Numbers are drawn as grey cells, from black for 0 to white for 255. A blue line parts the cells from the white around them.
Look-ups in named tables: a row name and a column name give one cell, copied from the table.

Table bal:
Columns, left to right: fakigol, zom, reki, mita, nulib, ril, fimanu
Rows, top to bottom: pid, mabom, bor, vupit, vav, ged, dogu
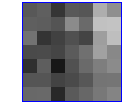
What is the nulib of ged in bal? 87
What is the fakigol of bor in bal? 114
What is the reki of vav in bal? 23
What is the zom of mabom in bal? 93
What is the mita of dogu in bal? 90
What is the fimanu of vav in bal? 139
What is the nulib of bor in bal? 68
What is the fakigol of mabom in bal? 95
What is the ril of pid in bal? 174
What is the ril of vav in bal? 126
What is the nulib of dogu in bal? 103
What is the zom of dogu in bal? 105
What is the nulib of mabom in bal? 106
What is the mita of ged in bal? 74
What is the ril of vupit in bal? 161
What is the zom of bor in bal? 52
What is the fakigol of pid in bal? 88
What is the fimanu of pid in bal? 143
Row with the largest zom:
dogu

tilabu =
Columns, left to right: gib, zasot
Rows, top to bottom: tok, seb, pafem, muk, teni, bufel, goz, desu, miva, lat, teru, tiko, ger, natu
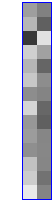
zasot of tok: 129
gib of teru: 143
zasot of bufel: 141
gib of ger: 204
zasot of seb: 96
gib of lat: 156
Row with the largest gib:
natu

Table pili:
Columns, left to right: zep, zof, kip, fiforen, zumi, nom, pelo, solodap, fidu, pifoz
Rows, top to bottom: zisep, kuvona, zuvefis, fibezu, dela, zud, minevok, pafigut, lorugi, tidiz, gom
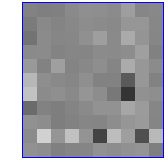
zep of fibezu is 138
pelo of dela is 133
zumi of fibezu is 133
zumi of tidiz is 147
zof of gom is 141
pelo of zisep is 139
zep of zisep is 130
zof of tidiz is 209
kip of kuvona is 132
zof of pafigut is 130
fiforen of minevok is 137

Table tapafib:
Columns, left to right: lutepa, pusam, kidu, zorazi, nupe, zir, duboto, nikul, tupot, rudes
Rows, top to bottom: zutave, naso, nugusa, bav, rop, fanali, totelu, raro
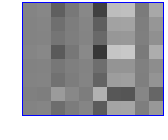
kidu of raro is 109
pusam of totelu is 126
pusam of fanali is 132
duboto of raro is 164
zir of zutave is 64
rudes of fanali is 148
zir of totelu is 177
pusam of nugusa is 132
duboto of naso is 162

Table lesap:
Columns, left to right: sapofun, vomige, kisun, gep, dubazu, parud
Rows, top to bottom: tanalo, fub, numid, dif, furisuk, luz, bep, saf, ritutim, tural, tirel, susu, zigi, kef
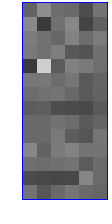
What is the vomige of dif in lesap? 113
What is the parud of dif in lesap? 112
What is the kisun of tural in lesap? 121
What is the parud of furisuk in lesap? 110
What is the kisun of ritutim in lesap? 114
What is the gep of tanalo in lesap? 105
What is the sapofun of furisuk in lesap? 57
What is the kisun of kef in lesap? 105
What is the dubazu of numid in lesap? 108
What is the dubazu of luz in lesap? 89
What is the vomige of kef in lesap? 87
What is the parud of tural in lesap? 117
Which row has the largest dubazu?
zigi

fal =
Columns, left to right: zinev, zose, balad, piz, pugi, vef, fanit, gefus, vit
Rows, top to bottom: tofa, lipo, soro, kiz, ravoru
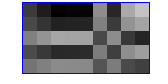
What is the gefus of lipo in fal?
147
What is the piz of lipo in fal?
35
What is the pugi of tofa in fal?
5
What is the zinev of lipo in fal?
73
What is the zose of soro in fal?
148
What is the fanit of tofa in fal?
39

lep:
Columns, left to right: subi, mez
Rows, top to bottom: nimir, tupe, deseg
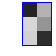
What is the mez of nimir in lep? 179
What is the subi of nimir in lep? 36
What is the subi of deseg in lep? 209
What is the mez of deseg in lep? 45
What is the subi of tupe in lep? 215
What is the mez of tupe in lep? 149

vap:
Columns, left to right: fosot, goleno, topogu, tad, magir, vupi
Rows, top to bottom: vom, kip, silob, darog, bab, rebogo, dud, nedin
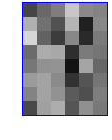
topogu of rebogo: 138
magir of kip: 32
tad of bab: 19
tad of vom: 199
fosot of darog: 107
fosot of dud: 131
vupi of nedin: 121
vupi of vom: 131
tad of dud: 91
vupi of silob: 123
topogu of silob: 60
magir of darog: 123
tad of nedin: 85
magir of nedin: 144
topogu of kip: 82
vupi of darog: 117
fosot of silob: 214
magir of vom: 137
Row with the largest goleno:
darog

